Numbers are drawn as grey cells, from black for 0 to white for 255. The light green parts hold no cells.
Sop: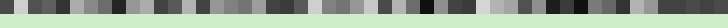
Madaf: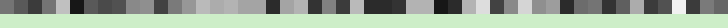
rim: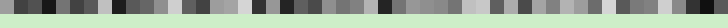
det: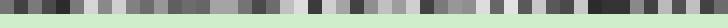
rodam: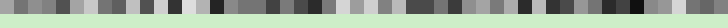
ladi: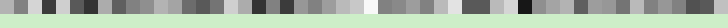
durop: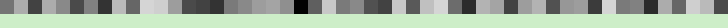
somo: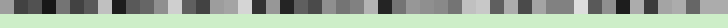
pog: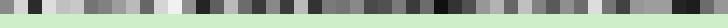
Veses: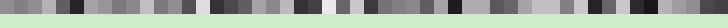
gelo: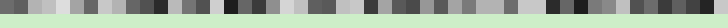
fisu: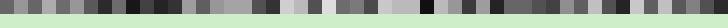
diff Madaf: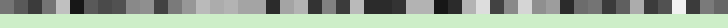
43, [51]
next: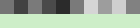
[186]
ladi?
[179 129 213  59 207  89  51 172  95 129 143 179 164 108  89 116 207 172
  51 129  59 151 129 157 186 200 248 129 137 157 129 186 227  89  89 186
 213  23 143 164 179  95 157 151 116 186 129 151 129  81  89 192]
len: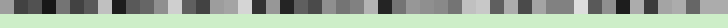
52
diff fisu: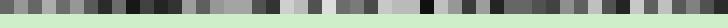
31, [186]

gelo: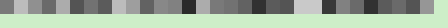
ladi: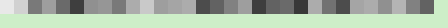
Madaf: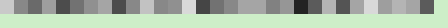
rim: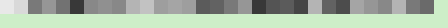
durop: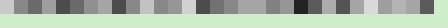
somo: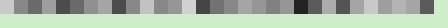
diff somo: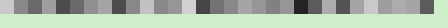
28, [180]
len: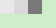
3

